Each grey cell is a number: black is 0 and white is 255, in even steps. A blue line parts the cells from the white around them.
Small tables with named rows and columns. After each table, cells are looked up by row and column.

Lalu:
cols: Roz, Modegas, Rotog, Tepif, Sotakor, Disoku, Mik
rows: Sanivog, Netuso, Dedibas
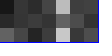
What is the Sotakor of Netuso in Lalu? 98
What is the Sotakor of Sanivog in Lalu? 188
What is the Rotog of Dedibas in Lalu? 36
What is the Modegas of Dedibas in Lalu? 70
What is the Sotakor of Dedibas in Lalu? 200
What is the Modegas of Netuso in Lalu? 53
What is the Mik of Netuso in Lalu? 51
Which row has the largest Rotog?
Netuso

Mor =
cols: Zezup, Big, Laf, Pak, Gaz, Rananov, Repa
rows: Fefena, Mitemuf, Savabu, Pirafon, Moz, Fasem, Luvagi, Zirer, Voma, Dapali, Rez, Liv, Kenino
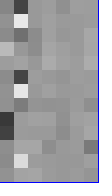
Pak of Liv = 154
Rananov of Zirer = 155
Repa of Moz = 172
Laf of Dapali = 154
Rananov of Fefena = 158
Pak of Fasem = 153
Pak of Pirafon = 165
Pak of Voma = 160
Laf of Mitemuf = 153
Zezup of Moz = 157
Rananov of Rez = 155
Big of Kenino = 163
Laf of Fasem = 157
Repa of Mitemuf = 156

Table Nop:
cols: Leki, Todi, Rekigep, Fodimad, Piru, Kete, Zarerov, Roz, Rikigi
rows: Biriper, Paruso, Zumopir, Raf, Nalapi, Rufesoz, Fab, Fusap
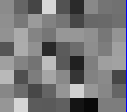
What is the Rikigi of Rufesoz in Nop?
70
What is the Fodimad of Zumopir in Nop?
118
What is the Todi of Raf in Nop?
172
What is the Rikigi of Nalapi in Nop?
162
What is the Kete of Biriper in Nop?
42
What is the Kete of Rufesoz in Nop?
53

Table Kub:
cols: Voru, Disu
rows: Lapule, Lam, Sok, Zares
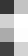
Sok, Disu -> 253
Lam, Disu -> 255
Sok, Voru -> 171
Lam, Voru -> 210
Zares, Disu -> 211
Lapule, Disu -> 195
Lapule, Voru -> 53
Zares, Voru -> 66

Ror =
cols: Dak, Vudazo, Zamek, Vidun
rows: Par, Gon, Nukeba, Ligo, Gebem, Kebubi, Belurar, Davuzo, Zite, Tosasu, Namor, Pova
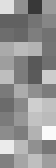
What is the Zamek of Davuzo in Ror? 207
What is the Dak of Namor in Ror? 235
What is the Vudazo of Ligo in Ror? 187
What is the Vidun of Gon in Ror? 134
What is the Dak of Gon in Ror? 97
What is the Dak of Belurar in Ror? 122
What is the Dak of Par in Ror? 224
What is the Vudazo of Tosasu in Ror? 125
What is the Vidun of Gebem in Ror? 112
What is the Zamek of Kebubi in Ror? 90
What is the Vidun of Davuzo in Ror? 193
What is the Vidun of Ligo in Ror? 117

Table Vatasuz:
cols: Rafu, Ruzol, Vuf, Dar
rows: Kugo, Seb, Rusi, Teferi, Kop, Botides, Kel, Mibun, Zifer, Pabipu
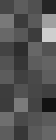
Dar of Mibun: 18
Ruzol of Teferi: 45
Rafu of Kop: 83
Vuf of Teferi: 103
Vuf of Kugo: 80
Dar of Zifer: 91
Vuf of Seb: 90
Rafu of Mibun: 60
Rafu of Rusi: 104
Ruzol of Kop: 54
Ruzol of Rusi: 88
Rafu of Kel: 61
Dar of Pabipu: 103
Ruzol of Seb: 59
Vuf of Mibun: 67
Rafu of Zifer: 111
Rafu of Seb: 121
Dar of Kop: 100
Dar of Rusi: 206
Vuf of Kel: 71

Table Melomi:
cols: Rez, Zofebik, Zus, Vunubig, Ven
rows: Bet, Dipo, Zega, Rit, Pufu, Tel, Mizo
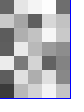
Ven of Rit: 141
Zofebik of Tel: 224
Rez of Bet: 101
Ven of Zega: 201
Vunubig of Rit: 154
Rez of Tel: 93
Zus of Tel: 174
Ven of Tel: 136
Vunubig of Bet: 253
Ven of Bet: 110
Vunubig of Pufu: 98
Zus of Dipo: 94
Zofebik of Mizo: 185
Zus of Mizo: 211
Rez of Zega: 92
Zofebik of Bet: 229

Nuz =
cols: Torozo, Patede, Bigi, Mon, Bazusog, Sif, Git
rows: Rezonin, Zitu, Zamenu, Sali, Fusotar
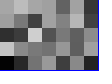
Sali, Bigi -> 121
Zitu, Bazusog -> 130
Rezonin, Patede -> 188
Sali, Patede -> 138
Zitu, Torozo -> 159
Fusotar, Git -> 35
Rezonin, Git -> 54
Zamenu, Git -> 140
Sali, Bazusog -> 151
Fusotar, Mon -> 153
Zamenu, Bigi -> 207
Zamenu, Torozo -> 47
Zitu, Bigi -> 65
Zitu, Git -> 65
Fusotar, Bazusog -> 62
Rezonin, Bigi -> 166
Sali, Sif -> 94
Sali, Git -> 160
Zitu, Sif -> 182

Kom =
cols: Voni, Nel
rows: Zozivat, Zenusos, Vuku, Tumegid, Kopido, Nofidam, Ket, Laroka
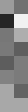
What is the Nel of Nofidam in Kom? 123
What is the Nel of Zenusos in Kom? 241
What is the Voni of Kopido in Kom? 93
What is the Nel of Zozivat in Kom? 113
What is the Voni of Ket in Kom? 168
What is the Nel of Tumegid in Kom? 94
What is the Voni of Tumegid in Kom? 121
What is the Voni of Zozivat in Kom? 156
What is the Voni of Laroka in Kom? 168
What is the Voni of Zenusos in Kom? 37
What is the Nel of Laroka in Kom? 168
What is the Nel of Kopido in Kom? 124
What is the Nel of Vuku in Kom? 174
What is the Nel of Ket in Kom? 99
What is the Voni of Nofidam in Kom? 130
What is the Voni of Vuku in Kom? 119
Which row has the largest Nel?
Zenusos

